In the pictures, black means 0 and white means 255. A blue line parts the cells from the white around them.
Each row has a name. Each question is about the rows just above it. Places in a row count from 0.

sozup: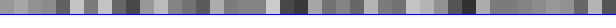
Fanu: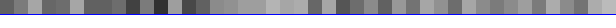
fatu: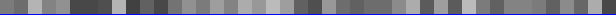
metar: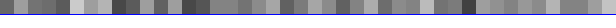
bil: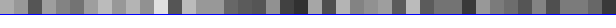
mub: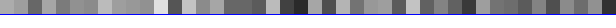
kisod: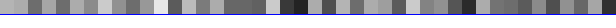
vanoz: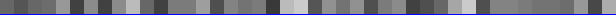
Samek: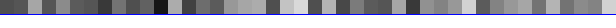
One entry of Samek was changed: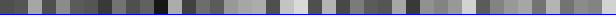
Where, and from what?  3, [85]
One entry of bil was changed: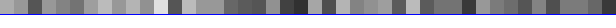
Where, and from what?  3, [158]
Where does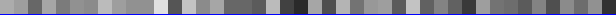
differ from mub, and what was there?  9, [152]
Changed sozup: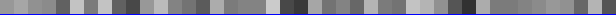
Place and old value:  8, [103]
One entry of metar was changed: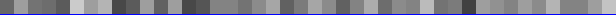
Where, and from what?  37, [152]
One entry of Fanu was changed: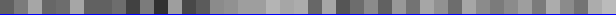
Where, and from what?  14, [97]

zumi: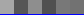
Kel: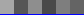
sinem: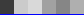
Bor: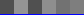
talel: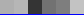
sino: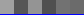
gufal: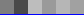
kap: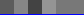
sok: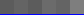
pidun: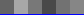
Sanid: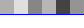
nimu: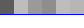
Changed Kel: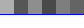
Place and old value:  0, [167]
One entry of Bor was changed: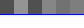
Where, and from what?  3, [142]
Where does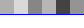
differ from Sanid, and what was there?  1, [223]
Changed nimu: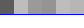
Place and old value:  3, [142]
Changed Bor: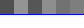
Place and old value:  2, [80]
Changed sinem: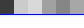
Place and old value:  5, [175]
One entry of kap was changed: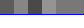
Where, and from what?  2, [67]

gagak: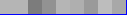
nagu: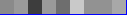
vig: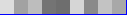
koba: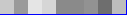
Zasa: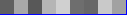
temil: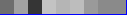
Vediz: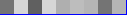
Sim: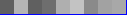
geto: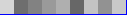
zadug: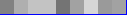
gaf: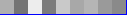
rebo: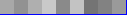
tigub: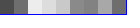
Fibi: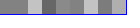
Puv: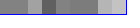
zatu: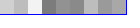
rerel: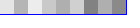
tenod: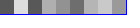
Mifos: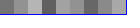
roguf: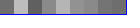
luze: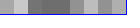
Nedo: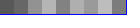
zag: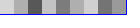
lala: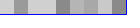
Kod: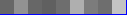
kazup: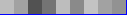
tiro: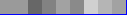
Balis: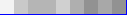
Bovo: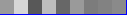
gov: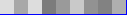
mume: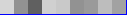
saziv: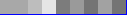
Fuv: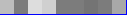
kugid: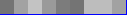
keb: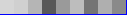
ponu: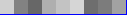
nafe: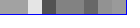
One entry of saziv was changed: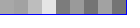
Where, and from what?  1, [168]
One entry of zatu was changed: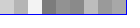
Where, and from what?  1, [189]
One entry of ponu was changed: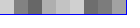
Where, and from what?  5, [214]
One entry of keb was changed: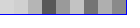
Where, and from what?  5, [189]

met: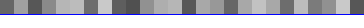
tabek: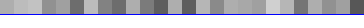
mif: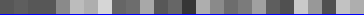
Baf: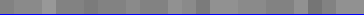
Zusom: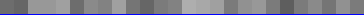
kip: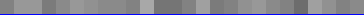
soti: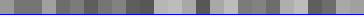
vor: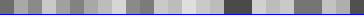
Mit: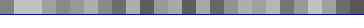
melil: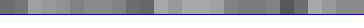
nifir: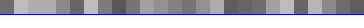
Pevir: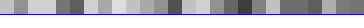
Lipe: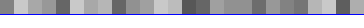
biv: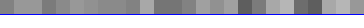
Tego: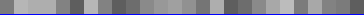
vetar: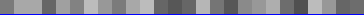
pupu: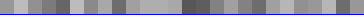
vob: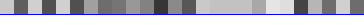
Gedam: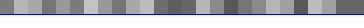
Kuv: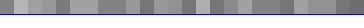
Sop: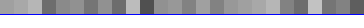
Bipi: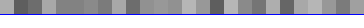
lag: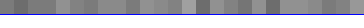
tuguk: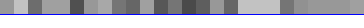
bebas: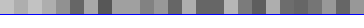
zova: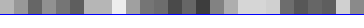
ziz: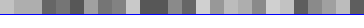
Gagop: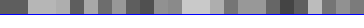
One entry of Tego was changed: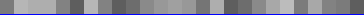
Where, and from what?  13, [145]
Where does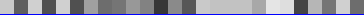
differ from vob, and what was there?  23, [109]
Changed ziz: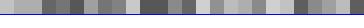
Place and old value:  15, [152]
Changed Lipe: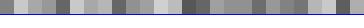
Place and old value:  11, [201]
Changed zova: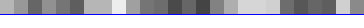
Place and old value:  14, [61]
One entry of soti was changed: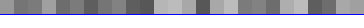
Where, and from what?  2, [117]
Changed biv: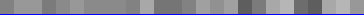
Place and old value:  6, [145]

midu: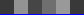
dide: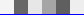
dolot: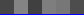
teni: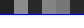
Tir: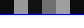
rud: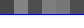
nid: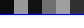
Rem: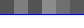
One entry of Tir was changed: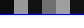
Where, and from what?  5, [12]
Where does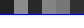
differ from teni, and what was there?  5, [41]

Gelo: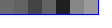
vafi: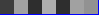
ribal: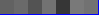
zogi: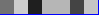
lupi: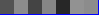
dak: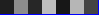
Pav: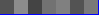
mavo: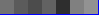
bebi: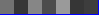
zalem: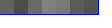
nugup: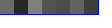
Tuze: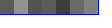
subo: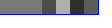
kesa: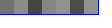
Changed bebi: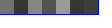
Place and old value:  3, [76]
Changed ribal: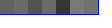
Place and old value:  3, [114]
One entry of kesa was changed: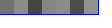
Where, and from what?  4, [146]

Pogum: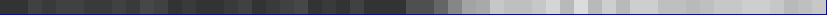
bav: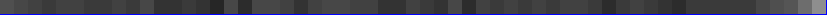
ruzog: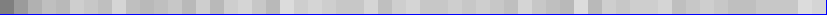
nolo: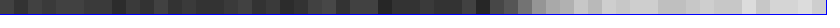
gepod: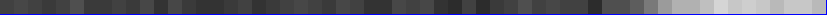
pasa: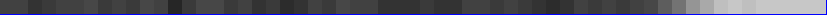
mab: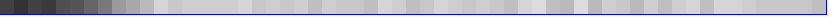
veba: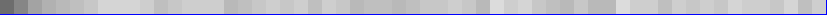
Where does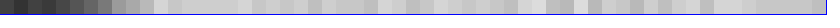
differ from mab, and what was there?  4, [79]
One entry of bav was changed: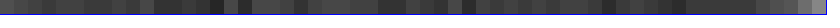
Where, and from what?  58, [142]
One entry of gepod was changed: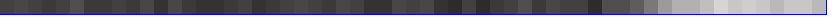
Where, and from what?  38, [65]

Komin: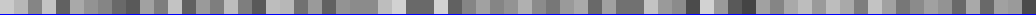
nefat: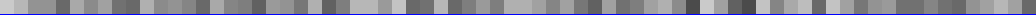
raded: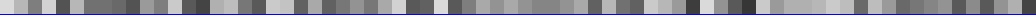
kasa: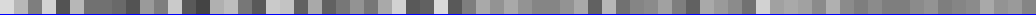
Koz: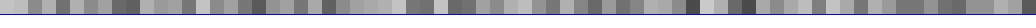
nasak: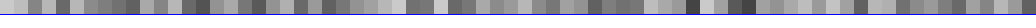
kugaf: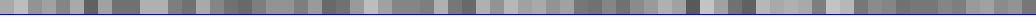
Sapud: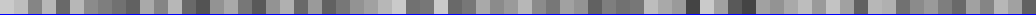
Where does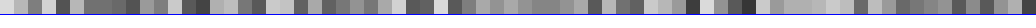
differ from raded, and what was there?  42, [97]
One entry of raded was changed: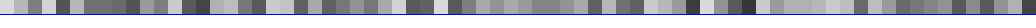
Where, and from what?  37, [147]
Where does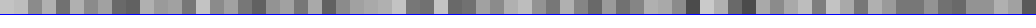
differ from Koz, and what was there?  18, [89]
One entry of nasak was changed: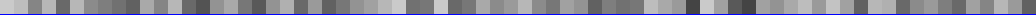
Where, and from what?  64, [113]
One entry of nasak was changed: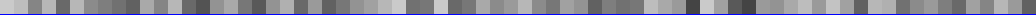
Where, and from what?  54, [161]

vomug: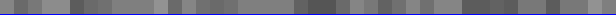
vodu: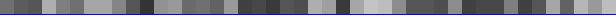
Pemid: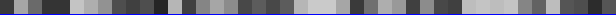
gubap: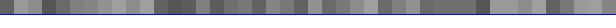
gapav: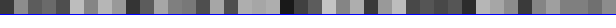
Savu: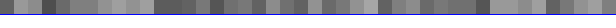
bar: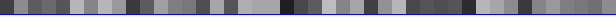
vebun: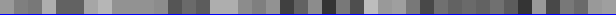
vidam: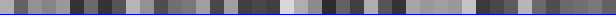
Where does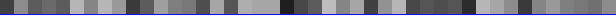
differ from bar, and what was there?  4, [85]
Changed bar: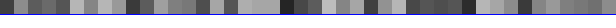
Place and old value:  20, [31]
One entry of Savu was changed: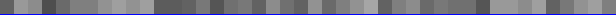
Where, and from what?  24, [120]
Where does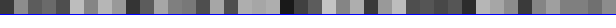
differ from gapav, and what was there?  29, [72]
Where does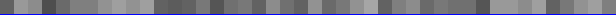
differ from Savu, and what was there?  11, [92]
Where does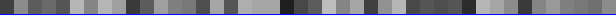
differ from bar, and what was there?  8, [153]

